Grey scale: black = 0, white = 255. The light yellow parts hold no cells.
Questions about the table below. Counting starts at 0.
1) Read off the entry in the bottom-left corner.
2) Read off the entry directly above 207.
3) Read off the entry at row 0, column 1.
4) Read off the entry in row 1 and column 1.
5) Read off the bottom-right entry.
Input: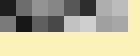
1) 122
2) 45
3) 109
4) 23
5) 167

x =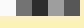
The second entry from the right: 158
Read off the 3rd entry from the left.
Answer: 45

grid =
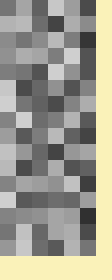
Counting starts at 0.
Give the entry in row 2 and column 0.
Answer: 139
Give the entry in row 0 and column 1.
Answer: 165
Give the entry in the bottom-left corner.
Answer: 151
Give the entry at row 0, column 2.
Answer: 97
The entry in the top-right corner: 75
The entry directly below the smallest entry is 75
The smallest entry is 48
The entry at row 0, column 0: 117
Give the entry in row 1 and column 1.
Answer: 185
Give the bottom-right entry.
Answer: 117
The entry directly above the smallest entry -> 157
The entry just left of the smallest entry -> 157
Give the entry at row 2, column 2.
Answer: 139
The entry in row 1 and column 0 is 179

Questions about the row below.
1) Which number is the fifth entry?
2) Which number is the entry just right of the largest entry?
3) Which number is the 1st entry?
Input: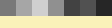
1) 66
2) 144
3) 121

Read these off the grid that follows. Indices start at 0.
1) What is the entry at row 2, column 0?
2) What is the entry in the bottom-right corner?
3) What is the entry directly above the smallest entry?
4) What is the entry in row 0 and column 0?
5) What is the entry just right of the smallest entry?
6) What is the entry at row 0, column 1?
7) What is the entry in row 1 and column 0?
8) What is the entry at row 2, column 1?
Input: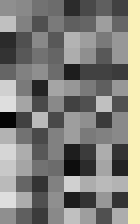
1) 43
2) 173
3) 222
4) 143
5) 65
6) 137
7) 192
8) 80

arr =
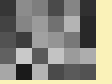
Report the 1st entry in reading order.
54
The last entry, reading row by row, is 82
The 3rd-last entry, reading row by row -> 74
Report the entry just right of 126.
74
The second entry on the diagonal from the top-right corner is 180
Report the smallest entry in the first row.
48
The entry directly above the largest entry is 61
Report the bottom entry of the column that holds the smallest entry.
26
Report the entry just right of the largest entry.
90

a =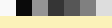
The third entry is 148
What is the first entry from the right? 221
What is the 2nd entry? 10

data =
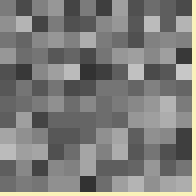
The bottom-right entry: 173
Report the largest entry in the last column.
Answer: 199
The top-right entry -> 74
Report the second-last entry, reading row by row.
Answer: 165
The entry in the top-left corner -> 123
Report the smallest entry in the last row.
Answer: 50
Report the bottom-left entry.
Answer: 109
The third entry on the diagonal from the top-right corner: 129
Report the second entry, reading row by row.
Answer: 74
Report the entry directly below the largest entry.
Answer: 101
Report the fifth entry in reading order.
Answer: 68
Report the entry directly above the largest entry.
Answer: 56
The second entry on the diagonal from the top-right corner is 94
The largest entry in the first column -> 187
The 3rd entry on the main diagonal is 136
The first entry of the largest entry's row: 80
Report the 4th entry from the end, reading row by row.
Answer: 180
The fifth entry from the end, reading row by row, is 159
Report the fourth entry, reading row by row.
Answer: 151

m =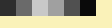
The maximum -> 200
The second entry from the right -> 80

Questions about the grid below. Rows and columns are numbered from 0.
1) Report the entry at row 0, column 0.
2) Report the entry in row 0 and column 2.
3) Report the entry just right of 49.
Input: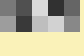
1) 121
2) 218
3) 101

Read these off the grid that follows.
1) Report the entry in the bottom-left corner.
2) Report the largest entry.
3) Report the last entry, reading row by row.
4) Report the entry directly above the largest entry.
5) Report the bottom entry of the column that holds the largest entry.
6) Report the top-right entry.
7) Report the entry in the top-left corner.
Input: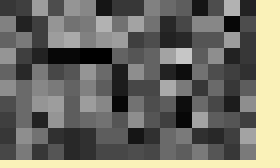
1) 71
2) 198
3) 122
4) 40
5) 93
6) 34
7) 55

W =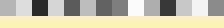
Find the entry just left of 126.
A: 99
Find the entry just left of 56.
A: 174
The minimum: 43
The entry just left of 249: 126

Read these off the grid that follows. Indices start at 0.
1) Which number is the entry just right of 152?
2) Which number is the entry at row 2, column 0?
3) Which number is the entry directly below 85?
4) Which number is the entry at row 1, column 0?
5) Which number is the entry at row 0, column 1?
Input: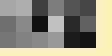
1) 27
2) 117
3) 41
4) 111
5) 172

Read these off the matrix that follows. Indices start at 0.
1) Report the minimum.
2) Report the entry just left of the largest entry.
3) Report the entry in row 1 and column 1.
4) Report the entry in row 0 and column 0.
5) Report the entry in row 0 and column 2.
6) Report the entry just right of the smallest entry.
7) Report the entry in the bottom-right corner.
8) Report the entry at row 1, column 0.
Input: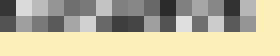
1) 43
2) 83
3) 158
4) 55
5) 187
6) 128
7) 150
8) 83

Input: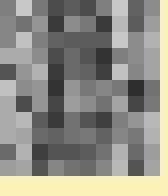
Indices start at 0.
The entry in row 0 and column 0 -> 127
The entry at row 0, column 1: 200
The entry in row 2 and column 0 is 133
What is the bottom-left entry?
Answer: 157
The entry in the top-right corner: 141
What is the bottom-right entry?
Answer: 164
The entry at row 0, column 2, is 120
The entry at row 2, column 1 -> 192
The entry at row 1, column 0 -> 133
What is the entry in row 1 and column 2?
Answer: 149

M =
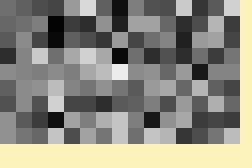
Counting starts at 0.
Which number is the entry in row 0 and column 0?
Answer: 110
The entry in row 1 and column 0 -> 103
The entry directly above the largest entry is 8
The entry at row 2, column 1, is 139
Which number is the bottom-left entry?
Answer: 146
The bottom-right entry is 187
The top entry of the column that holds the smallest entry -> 68
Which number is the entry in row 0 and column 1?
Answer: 96
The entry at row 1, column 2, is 125
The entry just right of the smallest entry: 61
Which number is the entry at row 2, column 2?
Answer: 68
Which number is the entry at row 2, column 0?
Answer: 90
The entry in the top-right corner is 209
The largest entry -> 236
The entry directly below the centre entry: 118
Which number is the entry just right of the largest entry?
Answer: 139
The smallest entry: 2
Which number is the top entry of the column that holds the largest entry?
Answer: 16
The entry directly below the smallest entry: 8
